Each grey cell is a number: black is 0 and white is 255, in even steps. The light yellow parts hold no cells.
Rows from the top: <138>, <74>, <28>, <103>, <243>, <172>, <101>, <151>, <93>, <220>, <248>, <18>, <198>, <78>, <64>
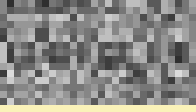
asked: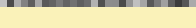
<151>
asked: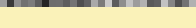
<138>
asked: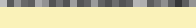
<101>
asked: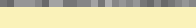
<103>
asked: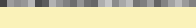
<243>

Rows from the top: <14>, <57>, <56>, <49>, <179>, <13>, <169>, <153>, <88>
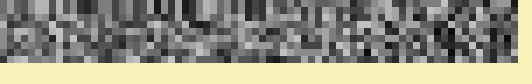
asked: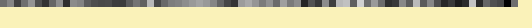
<169>
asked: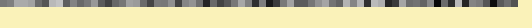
<179>

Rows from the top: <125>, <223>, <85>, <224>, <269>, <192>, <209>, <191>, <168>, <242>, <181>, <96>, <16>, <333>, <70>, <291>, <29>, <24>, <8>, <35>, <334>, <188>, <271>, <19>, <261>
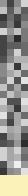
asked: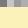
<333>
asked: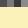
<224>
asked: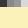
<261>

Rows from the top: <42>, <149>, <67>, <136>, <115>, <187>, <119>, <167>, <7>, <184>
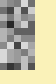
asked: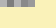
<67>
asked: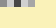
<119>

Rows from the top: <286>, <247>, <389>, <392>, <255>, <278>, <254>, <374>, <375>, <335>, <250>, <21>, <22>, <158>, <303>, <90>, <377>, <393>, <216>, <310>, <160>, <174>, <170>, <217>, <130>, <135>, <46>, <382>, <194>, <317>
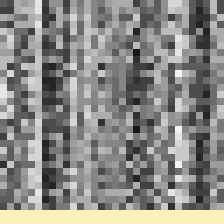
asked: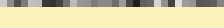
<303>
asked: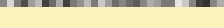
<278>
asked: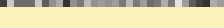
<310>
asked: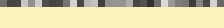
<393>

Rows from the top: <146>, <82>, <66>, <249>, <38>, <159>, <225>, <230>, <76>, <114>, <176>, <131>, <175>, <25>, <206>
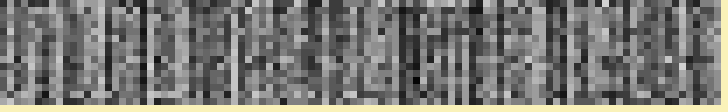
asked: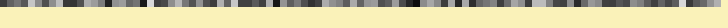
<114>
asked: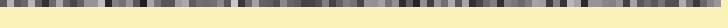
<230>

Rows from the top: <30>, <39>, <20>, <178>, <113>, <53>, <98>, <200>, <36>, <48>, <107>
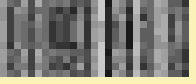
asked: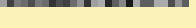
<113>
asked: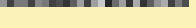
<48>
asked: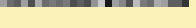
<30>
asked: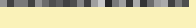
<20>

